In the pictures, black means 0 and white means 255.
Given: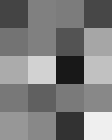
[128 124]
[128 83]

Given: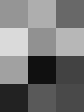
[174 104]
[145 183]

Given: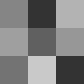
[51 179]
[96 151]

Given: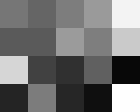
[101 125]
[90 155]

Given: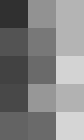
[146 180]
[120 180]

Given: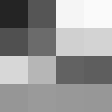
[85 245]
[107 208]

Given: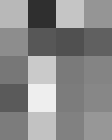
[47 197]
[87 80]

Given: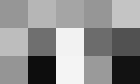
[182 165]
[111 242]
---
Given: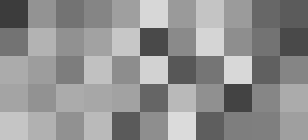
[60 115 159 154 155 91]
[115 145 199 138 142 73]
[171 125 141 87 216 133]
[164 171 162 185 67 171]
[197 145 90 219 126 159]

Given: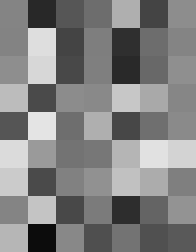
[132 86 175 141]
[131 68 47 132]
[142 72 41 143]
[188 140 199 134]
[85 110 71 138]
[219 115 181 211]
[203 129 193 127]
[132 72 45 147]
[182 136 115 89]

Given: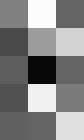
[128 100]
[74 210]
[94 100]
[81 123]
[96 224]

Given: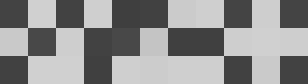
[67 66 63 203 68 68]
[201 206 72 64 206 206]
[65 208 207 207 65 66]

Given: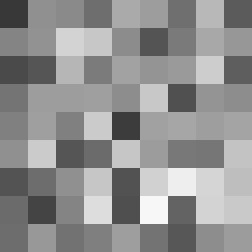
[56 138 170 111 91]
[132 211 140 122 151]
[74 182 162 154 94]
[116 157 141 80 141]
[128 128 60 166 164]
[144 85 198 120 195]
[83 144 82 238 190]
[107 132 79 99 201]
[109 114 158 87 156]

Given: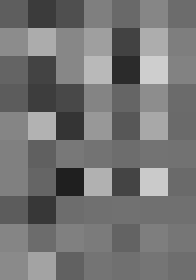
[94 79 105 108]
[140 135 66 126]
[100 135 43 130]
[92 72 101 107]
[133 52 87 106]
[128 120 109 114]
[128 31 68 106]
[92 109 113 112]
[133 128 99 118]
[138 97 112 110]
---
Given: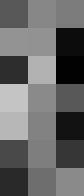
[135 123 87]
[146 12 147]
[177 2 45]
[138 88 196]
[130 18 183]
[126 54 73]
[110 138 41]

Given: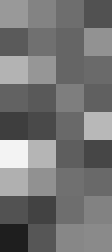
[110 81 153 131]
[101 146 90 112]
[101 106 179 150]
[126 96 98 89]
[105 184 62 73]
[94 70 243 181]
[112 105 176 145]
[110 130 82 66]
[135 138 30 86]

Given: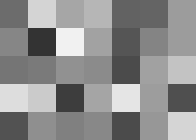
[100 156 108 212 166 182 98]
[132 156 134 51 241 162 85]
[161 195 117 122 145 139 75]
[157 79 221 203 61 165 229]
[151 213 82 143 128 136 75]

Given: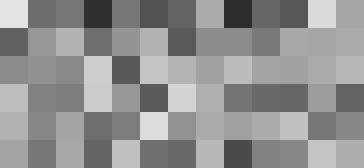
[218 166 227 109 118 48 119 82 99 170 44 102 88]
[166 171 97 150 179 111 148 178 89 140 140 122 168]
[170 183 139 145 137 206 88 197 180 162 188 163 161]
[155 99 189 129 125 202 152 91 211 175 117 105 102]
[118 136 178 136 164 111 124 220 146 170 160 171 193]
[196 174 164 119 168 101 192 112 105 183 75 129 135]

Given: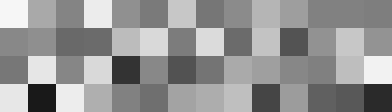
[129 126 246 169 132 236 144 122 199 118 139 181 158 129]
[199 147 136 143 105 107 188 217 124 219 107 195 83 146]
[190 242 119 230 134 217 51 136 82 116 170 159 135 128]
[88 42 231 25 237 175 129 111 163 173 191 69 156 96]

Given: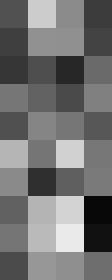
[139 60 81 204]
[144 67 63 145]
[39 106 54 78]
[74 128 118 98]
[118 87 80 133]
[209 119 181 117]
[95 122 138 47]
[211 8 97 180]
[234 17 117 186]
[143 110 75 151]
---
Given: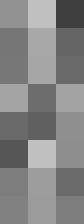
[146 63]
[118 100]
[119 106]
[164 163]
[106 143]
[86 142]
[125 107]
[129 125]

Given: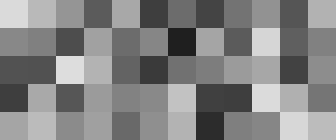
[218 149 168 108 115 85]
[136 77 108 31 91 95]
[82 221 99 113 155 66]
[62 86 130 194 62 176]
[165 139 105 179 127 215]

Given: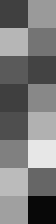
[64]
[182]
[90]
[63]
[78]
[128]
[187]
[160]

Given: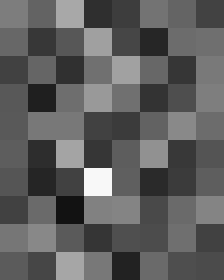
[125 168 61 100]
[103 87 70 108]
[65 48 161 54]
[88 110 112 78]
[89 120 59 137]
[93 164 93 56]
[85 65 95 59]
[65 18 132 106]
[118 90 79 111]
[91 166 34 78]

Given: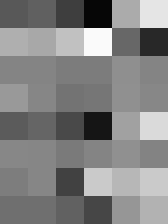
[88 62 171]
[175 193 103]
[132 124 143]
[153 115 144]
[91 73 161]
[135 122 144]
[125 65 183]
[111 97 150]

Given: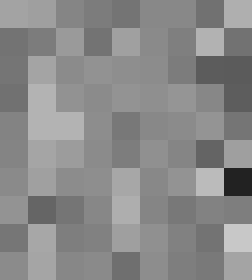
[163 133 116 136 175]
[115 154 160 127 114]
[117 139 142 124 91]
[113 146 147 149 93]
[131 179 120 139 117]
[132 156 125 133 159]
[138 140 167 147 34]
[147 117 174 120 126]
[118 126 159 129 200]
[139 135 111 126 164]
